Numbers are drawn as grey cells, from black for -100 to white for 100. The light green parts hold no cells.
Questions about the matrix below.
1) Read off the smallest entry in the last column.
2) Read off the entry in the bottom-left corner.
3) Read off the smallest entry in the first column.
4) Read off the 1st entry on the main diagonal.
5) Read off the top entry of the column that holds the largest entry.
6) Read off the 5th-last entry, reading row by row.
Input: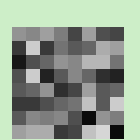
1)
-92
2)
25
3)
-82
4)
15
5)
-38
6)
-55

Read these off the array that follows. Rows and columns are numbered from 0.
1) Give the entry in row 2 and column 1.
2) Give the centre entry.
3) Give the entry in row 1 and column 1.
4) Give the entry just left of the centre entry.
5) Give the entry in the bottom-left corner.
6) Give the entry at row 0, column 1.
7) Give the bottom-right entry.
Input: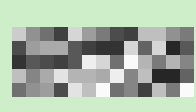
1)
-31
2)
68
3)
23
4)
87
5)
-12
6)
14
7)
96

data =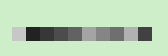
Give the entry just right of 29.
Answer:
4
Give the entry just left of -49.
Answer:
39

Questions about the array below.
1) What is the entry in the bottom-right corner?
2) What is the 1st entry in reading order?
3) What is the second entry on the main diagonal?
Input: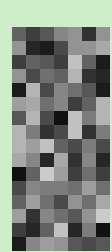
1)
-32
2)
-23
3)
-70

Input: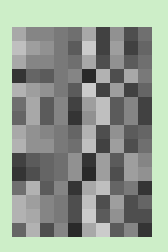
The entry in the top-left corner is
32
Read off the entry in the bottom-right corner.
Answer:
-59
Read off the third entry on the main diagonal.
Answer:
4
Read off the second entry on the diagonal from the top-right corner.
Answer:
-49
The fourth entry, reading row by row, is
-5
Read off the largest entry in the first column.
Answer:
50
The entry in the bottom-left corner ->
-21
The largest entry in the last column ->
14
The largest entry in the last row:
59
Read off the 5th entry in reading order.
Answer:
-13
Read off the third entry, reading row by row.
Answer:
4
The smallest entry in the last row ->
-68
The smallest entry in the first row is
-49
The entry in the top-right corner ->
-13

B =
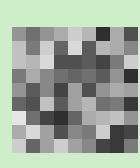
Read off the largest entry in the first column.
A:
80
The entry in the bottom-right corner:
-4
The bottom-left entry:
61
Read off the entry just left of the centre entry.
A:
-47
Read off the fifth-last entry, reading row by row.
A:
26
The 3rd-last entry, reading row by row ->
-47
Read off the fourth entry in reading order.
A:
34
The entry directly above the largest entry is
-21
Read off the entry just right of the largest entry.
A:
-12
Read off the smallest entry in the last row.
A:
-55
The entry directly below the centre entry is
26
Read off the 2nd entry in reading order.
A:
-12
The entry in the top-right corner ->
-37
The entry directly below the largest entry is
34
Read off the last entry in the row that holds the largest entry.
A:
16
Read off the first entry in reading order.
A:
16
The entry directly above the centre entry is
-21
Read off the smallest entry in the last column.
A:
-63
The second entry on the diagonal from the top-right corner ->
34
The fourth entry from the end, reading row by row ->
6
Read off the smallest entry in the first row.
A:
-63
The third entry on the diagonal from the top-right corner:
-47

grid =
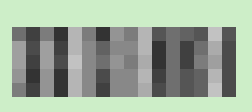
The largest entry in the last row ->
52
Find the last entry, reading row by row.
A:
-41
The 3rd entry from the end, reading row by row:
-23
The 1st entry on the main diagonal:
-13
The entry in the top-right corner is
-33
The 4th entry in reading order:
-60
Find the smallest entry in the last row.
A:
-60
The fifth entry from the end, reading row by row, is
-13
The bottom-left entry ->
-3
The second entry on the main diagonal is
-41
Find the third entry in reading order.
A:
-3
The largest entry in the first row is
52

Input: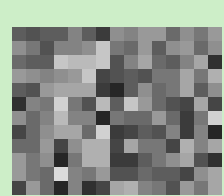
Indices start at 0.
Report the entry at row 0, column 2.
-27
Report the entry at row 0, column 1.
-36
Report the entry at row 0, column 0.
-27
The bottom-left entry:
-46
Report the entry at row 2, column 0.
-17
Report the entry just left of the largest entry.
-17
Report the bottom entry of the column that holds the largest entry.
-70
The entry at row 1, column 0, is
12
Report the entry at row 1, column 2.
-36
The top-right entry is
20
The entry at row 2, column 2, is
-27
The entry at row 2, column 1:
-27
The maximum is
72
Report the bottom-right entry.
30
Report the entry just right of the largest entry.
3

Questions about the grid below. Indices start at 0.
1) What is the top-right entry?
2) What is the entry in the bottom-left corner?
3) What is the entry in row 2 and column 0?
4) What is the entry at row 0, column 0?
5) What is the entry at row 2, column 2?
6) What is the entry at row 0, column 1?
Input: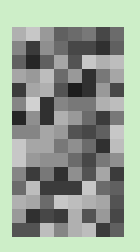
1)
-16
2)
-35
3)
-25
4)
38
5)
-25
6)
56

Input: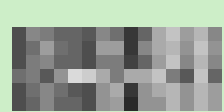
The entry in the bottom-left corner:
-39
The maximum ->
71
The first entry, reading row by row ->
-39
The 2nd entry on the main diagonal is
-13
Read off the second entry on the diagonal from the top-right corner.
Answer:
53
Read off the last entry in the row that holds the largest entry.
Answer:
-21
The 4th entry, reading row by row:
-21
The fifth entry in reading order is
-21
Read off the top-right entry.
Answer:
6
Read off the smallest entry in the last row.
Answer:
-67
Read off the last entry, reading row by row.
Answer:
23
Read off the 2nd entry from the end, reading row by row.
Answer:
43
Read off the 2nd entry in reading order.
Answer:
6
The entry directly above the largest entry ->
-21
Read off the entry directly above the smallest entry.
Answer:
-57
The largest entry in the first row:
53
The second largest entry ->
61
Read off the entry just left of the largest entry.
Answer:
15

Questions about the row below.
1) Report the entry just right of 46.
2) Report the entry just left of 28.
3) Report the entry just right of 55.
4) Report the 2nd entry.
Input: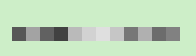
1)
65
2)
-32
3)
-7
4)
28

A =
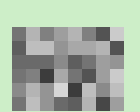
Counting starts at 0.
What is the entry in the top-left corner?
-9
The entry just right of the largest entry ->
-53
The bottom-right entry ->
24
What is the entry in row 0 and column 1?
41
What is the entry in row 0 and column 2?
0
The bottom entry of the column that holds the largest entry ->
-17
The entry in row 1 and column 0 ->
-26
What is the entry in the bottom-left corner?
-9
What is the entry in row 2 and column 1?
-17
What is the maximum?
68
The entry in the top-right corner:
59
